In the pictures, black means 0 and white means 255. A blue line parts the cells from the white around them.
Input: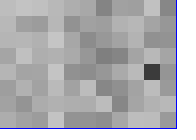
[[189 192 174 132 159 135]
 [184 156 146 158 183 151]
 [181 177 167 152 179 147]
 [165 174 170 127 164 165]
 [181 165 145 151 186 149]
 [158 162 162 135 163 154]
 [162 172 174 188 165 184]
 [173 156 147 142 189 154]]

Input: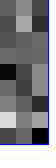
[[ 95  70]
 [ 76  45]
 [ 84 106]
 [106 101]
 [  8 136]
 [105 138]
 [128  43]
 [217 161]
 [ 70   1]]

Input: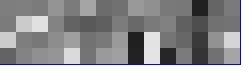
[[126 123 123 108 153 121  33 122]
 [123 225  99  95 105 129  78 115]
 [204 120 159 121  32 117  58 213]
 [ 99 144 218 154  34  38  52 165]]

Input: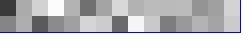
[[ 58 210 179 164 178 186 148 211]
 [133  90 160 204 245 125 179 203]]

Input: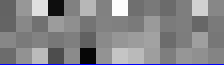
[[ 99 224 129 129 111 107 209]
 [100 113 143 130 122 123 103]
 [135 130 127 138 156 108 159]
 [108 187 139 147 186 126 144]]

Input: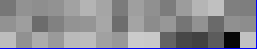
[[119 142 162 165 159 124 181 127]
 [146 108 147 167 164 151 146 144]
 [189 172 186 161 203  99  65   7]]

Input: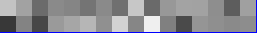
[[195 107 133 138 199 152 162  93]
 [ 56  71 166 144 134 128 149 138]]

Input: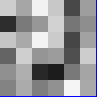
[[205 242  72]
 [ 45 151 118]
 [197 243  70]
 [100 149  78]
 [144  40 121]
 [131 126 245]]

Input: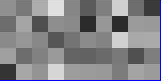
[[144 173 134 127 110]
 [109  78 138 151 155]
 [138 136 116 131 168]
 [159 129 100 106  80]
 [ 52 148 157 153 164]]
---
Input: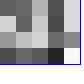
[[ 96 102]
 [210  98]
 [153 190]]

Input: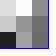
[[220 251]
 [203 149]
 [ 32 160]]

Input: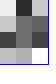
[[238  43]
 [201 110]
 [ 65 110]]

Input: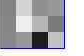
[[131 211]
 [134 237]
 [135 151]]

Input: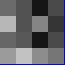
[[107  82]
 [183  82]
 [102  88]]

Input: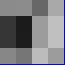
[[139 140]
 [ 54  27]
 [ 54  28]]

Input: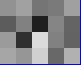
[[146 161]
 [ 92 129]
 [155  47]]
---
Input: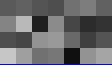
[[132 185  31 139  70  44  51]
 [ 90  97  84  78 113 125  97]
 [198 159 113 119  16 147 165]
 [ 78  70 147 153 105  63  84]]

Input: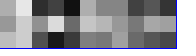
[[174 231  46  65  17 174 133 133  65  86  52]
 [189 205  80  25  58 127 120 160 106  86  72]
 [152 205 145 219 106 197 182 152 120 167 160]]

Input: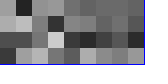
[[ 78  78 118 204  58  43  65  86  43]
 [173 189 126  51 133 126  99 112  86]
 [159  35 146 152 112  99 106 106  99]
 [ 58 159 181 118  92 173 139 126 152]]

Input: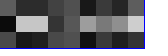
[[ 73  24  31  73  80  17  58  31  52]
 [ 93  44  44  66  80  24  58  37  93]
 [ 11 198 198  52  87 157 121 143 206]]

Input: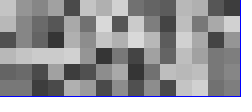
[[120 120  61  74 176 155  74 141  80 141  74 196 209 113 126]
 [100 106  74 161  61  80 141 169  53 113 190 184 190 120 134]
 [ 80 134 100  53 176 141 196 176 217 184  92 209 169  68 149]
 [184 134 106  86 169 113 217  86 203 126  68 190 120 169 209]
 [196 149 134 161  74 196 176 209 113 100  92 184 176  86  61]
 [184 196 203 203 209 149  53 120  68 161 100 190 161 120 126]]

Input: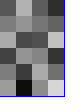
[[170  73  80 193]
 [ 87 178  93  46]
 [125 148 118  99]
 [ 66 148 133  52]
 [156  13 140 214]
 [125  59 170 112]]
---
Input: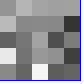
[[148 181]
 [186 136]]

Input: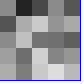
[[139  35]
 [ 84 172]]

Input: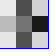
[[234  78]
 [187 116]]

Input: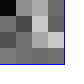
[[ 10 145]
 [112  73]]

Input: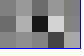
[[128 152]
 [108 175]]

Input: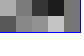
[[172 121]
 [ 88 134]]

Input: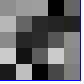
[[142 155]
 [182 100]]
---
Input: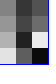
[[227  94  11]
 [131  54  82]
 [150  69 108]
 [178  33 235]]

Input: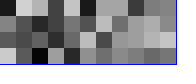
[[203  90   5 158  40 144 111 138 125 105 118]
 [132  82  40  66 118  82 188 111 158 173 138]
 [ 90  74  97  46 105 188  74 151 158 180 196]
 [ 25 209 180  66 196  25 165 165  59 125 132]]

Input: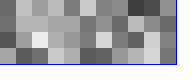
[[166  91 112 201 174  91  98 152 181 214 118]
 [105 193 158 187 124 201 130 138  62  76 145]
 [112 181 181 166 166 118 145 105 187 138 105]
 [ 84 158 236 174 152 124 214 124  98 207 130]]

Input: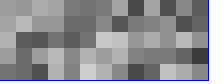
[[114 107  80 177 129 206 177 136  73 100 192 171 136]
 [177  92  86 114  92 114 200 192 150 171 144 185 144]
 [164 185 150 150 107 107 136  86 122 129 144  80 100]
 [156 107 156 185 136 177 156 177 129 122 122 100  59]
 [156 150 171 164 122 114 122 164  73 164  80 136  92]]

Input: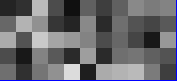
[[111  48 117 145 220  30 171 179 186 123  62]
 [ 76  24 131  89  42 158  42 111 117  96  83]
 [103 179 145  54  36 137  42 111  83  69  89]
 [ 36  48 186  76  16  96  62  96 137 123 131]
 [171  83 201 165 152 131  76 103  69  24 152]]

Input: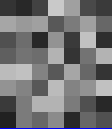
[[ 80 109  40 147  58 193  46]
 [ 52  40  66 201 160  73  58]
 [147 131  88 187 131 147 193]
 [ 33 123 103 139  40 103  80]
 [ 95 115 109 179  52 115 179]
 [187 193 131  88 166 103  52]
 [166 153 160  88 123 160 103]
 [ 58 123 179 179 123  80  40]]
